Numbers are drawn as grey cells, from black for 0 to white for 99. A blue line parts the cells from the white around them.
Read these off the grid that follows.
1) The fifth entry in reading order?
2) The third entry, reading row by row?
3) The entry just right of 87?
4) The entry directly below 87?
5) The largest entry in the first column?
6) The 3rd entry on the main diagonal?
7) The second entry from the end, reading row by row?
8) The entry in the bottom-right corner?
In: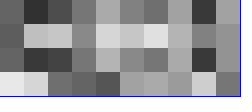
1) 66
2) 30
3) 70
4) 46
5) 90
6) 26
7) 80
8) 46

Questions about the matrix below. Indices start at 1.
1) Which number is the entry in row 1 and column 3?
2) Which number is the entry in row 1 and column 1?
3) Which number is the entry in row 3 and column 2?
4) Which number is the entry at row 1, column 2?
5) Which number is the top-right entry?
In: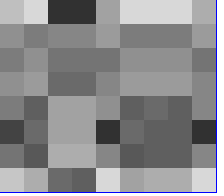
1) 19
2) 74
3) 56
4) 84
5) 67

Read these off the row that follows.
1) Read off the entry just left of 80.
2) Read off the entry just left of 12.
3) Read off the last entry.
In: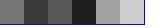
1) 62
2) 34
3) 80

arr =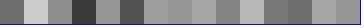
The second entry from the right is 64
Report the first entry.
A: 43
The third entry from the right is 43
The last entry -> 58

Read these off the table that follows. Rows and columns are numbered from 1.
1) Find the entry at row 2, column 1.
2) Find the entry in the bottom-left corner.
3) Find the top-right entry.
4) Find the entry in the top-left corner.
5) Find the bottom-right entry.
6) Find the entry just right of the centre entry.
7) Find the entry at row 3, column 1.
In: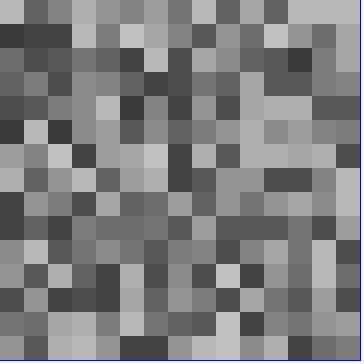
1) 22
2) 57
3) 71
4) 71
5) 48
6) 34
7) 42

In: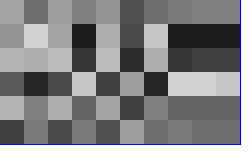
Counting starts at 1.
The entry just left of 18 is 73
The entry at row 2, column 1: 57
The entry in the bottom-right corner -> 43
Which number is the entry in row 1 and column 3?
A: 61
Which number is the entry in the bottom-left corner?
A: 25
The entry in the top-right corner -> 50
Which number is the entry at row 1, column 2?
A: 43
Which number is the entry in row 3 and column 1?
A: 70
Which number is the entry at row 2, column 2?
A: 81
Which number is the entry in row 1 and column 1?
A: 64
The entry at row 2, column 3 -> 64

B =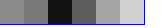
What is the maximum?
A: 81
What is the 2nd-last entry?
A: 64
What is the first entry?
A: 54

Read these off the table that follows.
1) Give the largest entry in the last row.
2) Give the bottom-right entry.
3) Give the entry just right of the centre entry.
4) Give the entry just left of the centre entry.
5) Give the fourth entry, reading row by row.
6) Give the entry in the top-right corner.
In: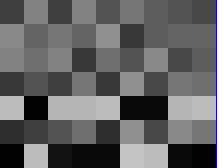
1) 76
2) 1
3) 56
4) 46
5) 50
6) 28

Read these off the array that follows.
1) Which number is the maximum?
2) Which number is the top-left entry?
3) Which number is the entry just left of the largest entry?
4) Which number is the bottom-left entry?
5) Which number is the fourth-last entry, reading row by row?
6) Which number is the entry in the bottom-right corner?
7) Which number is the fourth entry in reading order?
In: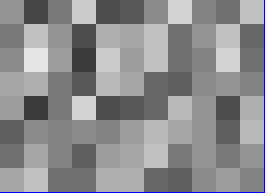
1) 89
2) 57
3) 54
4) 64
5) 37
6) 51
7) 79
